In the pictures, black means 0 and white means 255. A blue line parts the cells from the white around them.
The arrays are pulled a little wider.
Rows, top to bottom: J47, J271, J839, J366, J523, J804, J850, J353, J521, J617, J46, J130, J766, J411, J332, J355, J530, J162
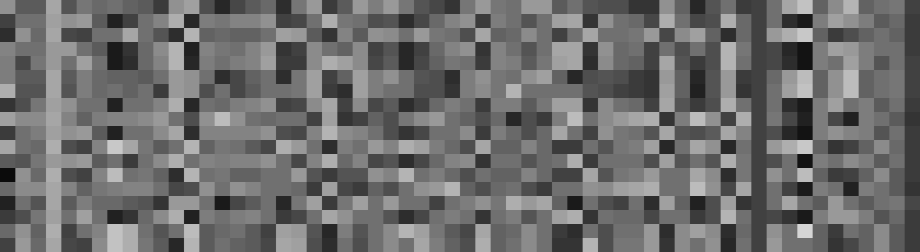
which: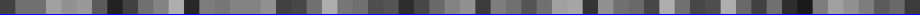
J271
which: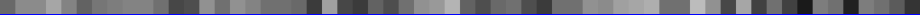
J411

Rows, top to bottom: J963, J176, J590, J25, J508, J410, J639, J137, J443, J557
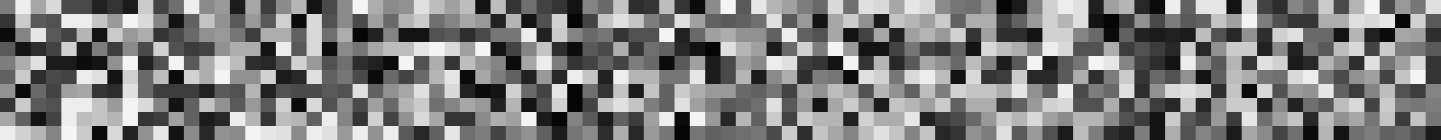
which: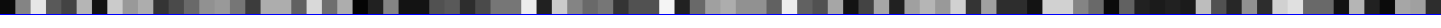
J590
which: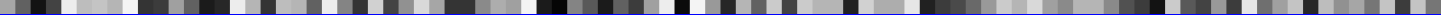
J443
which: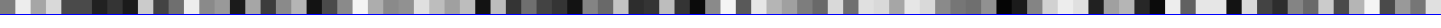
J963
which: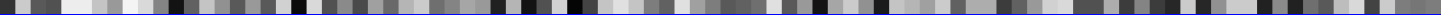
J137

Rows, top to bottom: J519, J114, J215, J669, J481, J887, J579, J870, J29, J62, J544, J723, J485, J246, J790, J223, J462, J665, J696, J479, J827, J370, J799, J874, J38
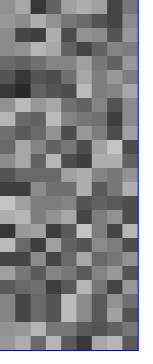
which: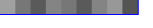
J479
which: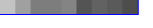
J790
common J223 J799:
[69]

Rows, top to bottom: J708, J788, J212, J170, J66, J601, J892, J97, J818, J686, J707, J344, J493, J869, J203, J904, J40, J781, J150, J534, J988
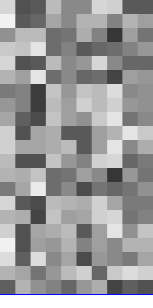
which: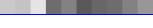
J170
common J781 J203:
[179]
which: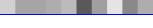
J707
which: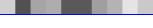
J686
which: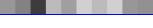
J97
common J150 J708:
[137]

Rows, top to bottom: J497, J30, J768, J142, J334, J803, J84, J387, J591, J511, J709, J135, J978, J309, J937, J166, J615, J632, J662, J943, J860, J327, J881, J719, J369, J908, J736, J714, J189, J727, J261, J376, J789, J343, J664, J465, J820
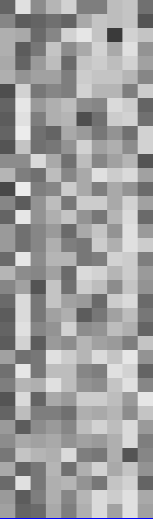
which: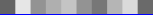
J166
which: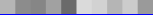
J943

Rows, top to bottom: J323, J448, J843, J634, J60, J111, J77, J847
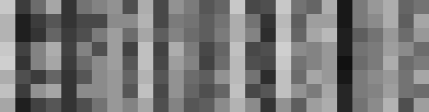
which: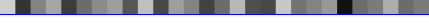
J60
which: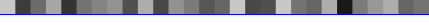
J323
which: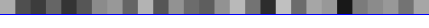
J111
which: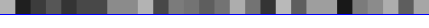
J448

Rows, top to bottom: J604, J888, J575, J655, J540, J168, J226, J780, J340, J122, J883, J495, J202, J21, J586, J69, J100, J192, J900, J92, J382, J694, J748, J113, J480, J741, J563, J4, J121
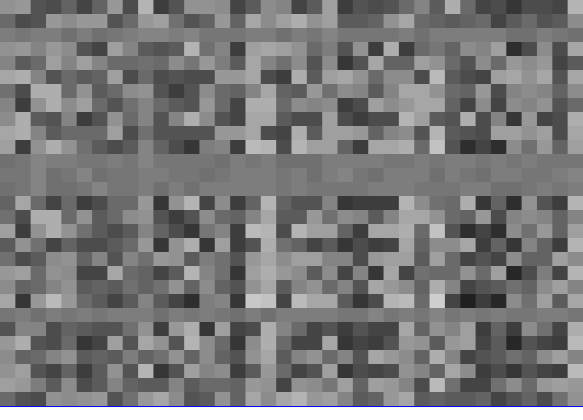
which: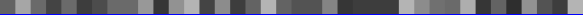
J586
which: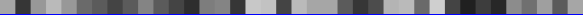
J694

